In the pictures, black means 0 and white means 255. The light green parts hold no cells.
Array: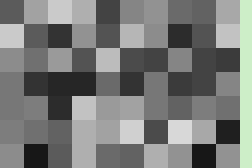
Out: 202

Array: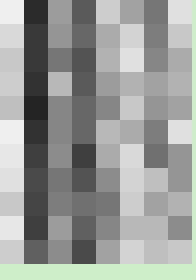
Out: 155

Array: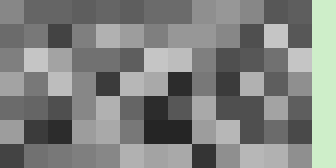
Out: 101

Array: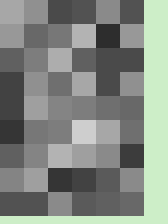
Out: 74

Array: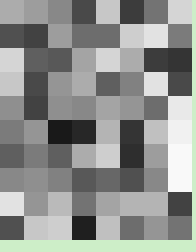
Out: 136

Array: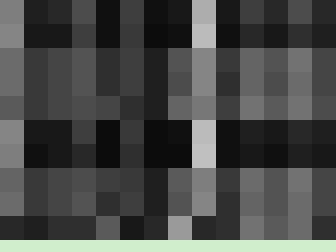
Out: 40

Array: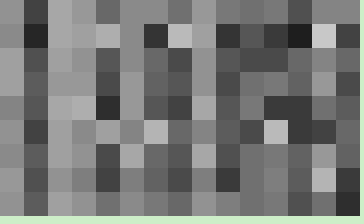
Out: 167

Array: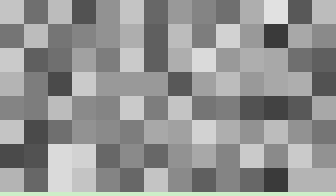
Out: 188

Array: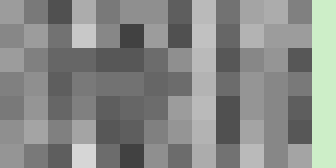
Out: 80
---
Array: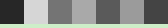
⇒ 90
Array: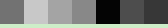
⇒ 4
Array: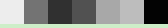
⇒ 168
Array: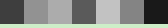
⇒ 194
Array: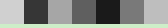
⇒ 26
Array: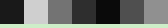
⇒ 10
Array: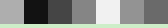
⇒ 241
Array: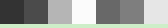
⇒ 104
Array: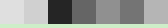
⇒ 144
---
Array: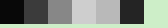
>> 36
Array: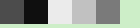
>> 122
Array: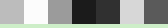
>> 90
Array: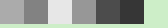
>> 54
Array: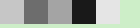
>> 229
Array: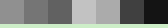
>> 20
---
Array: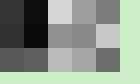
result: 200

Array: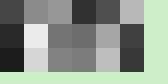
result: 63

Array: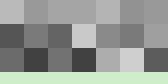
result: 159

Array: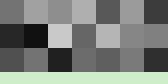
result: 128

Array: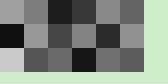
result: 144

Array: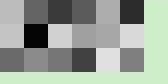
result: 216

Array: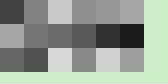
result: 26

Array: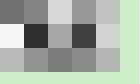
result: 210

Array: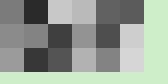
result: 206
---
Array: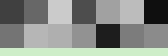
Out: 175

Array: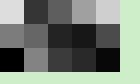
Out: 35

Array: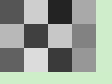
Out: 198

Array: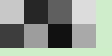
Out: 17

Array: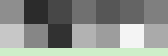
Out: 49

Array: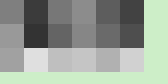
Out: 100
